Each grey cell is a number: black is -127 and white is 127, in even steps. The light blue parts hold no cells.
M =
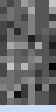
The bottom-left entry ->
-55
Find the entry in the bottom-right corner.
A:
-70
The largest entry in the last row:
1
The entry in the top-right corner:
69
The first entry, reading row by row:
-28
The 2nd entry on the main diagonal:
-13
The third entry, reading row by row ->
-28
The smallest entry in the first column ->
-70
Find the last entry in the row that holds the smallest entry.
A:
-125
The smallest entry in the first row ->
-55
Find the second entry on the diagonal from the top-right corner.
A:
-41
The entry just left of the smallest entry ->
-41
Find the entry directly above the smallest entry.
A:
-41
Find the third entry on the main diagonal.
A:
-28
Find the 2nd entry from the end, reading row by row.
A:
-41
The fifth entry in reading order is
1
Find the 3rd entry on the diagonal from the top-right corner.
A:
-41

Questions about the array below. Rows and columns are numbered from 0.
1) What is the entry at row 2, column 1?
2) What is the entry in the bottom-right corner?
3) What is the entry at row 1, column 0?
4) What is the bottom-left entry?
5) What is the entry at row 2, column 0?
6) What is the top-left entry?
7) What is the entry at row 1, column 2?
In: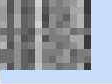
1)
-29
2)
-70
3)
26
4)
39
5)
26
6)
39
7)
26

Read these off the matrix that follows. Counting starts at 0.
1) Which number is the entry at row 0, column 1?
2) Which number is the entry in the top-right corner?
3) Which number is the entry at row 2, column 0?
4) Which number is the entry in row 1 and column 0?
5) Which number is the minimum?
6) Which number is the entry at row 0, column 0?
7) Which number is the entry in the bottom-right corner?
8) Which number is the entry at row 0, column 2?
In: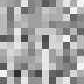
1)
31
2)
115
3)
56
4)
71
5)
-83
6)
44
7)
17
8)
17

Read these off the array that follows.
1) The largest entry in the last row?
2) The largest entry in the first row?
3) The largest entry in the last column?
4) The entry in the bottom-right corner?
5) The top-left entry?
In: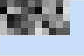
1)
92
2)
76
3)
92
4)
-36
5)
-66

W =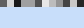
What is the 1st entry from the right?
-89
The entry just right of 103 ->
60
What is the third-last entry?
-59
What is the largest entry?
103

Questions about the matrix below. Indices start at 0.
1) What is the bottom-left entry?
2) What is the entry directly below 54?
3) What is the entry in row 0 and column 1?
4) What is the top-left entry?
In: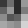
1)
39
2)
83
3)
-16
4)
-70

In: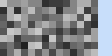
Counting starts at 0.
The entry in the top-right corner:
-24
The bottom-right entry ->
59
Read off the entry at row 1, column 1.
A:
46
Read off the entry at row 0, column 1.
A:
17
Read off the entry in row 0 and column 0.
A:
71
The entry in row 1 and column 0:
-79
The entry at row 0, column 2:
17
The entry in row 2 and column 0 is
-39
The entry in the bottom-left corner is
-67
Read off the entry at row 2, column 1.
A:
46
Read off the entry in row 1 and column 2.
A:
-79
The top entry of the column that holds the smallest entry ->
32
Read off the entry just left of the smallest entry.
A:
-54
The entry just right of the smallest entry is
59

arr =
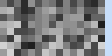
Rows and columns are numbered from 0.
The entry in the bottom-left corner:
28
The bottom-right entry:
28
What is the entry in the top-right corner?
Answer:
-26
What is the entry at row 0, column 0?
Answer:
0
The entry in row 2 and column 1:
0
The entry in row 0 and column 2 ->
-13
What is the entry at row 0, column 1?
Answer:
-55
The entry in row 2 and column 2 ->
-42
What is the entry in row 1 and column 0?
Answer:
44
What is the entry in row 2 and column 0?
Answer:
-42
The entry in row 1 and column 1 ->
56

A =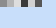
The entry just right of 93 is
-70
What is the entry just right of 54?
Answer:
93

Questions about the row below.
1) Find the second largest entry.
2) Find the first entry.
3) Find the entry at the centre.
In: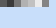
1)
65
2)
-37
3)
49
